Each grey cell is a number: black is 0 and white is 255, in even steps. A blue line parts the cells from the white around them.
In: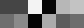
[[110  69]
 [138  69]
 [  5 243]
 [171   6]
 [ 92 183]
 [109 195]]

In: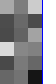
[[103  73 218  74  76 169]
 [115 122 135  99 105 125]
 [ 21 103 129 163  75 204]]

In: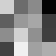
[[ 65 141  95 209]
 [240 210 153 108]
 [161 144 167 138]
 [174  63  61   3]]

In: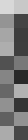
[[171  96 145 103 133  81 174 166 148 216]
 [ 71 146  52 178  41 120  62  61  68 200]]

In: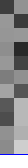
[[139 145  77  88 164 125 152 142 150 152  62]
 [206 176 184 184  85 144  67  41 152  59 146]]

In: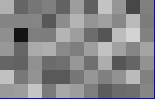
[[154 193 101 152 143 132 177]
 [157 120  98 102  19 132 101]
 [197 147 144 170 126 133 118]
 [122  89 108 175 125  88 127]
 [168  89 111 137 180 141  98]
 [157 119 151 126 158 180 157]
 [126 150 112 158 109 148  95]
 [ 92 128 173 194  85 159 196]
 [107 146  86 161 188 136 150]
 [110 187 101 133 211 186  71]
 [134 129 146 164 130 124 128]]
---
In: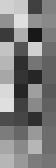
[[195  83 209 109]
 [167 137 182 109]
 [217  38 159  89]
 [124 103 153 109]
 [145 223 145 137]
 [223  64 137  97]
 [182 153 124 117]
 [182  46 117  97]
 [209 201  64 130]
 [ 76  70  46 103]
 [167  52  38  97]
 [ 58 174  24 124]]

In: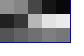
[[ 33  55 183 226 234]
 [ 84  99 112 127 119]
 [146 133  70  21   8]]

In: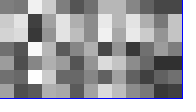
[[112 104 254 203 104 104 134  97 162  97  64  97 112]
 [112  84 248 183  90 134 175  71 148  56 112 156 126]
 [126 120 241 203 126  84 112 183 183 134  97  71  71]
 [156  78 134 175 156  84 148 219 196 140 104  48  48]
 [162  78  90 175 168  90 162 219 189 140 120  56  64]
 [203 227  64 162 227 175 140 233 183 227 175 120 196]
 [211 219  56 148 227 189 140 241 168 233 203 148 196]]

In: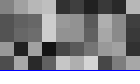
[[131 161 183 191  49  63  33  57  41 183]
 [153  33 161  19  71  90 117 153 161  49]
 [ 83 103 109 205 146 146  97 167 138  57]
 [ 83  97 103 205 153 146  90 175 138  63]
 [ 77 167  41  97 198 175 213  71 125 167]]

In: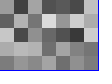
[[172 185 179 111 164 130 117]
 [156  65 164  81  89  73 193]
 [199  73 144 104  81  57 205]
 [124 150 137 164 111 144 124]
 [ 97 179 117 219 150 205 172]]

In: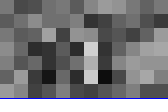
[[ 91 112 140 112 112 127  51  65  98 112  79  58]
 [127  85 104  51  79 112 175  58 134 155 147 147]
 [120  91  98 161  65 147 140  73  85  65  98 155]
 [120  73  79 112 120  91 134 155 147 120  98 120]
 [155 134  65  85 127  73  65  85 104 127  79  79]
 [ 98 155  58  21 104  44 202  13  73 147 167 127]
 [140 104  44  51  91  44 208  51  98 134 161 167]]

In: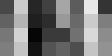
[[ 72 203  38  65 166  92 232  52]
 [ 98 180  31  45 153 105 203 126]
 [126 196  19  84  98  78 196 146]
 [119 211   6  58  58 113 217 140]]

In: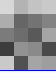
[[215 179 195 201]
 [201  81 165 158]
 [ 61 146 138  74]
 [173 102 115 131]
 [123 109  89 165]]

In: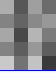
[[201 115 195  58]
 [167  72 181 123]
 [173  87 159 108]
 [131  94 152  94]
 [131 100 137 152]]
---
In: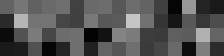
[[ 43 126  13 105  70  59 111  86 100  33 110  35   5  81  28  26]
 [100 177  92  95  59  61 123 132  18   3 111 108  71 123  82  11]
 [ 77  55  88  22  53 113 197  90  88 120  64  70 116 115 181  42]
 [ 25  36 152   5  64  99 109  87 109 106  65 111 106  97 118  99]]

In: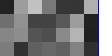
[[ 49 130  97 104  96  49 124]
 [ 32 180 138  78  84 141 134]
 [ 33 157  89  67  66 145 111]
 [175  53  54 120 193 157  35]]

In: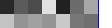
[[112 119 201 148 161 148 195]
 [167 107  33 225  75  91  41]]

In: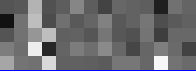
[[106 115 247 103 119 119  91  95  97  97 217 113 116 166]
 [ 66 106 126 102  70 103 138 110 124 100  39 238 110 125]
 [104 104  62 116  81  87 118  86  98  96 190 150 114  84]
 [ 97  90  78 118  98  88 129 101  89 112  76 190 114  17]
 [100 113  31  94  98 103  67  93 134  93  81 179  88  84]]

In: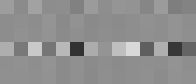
[[144 146 140 144 142 140 143 138 144 139 146 143 144 144]
 [142 147 142 143 142 139 142 139 144 139 147 142 145 143]
 [100  55 175  95 217 191 148 172  50 184 118 201 121 174]
 [143 147 142 144 142 140 142 139 143 139 147 142 145 141]
 [142 147 142 145 142 139 141 138 146 138 148 141 143 141]
 [131 126 155 134 147 149 142 155 129 142 141 162 139 157]]

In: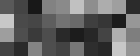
[[148 199  39  46 119  67  78 132  42  67]
 [126 175  68  39  28  41  77  58  78 158]
 [151  28  54  63 106 115  94  70  74 200]
 [ 43 159 173 142 193 138 130  24  68  89]]

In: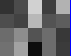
[[ 59 109  13 162 113]
 [ 56 109  83 141 108]
 [ 93  83 184  66  77]
 [178  62 209  75  50]]

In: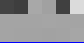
[[166 163 162 163 163 164]
 [164 164 165 164 164 164]
 [219  64 161 168  62  67]]

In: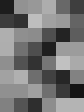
[[180 180 141  46  84 129]
 [ 20  57 111 160 144 144]
 [130  38  65 110 176 162]
 [170 193 118  50  82 143]
 [156 156  30  78 113 174]
 [ 93  35  79 140 143 175]
 [100 154 161 190  49  60]
 [ 62 104 173 152 146  29]]
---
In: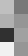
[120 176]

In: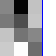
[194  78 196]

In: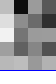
[ 88 107 117 159]

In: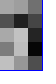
[112  32 169]

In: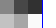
[ 49 166]

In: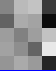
[ 58 163 129 162]

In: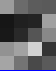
[ 90  35  41 146]

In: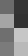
[ 53 165]
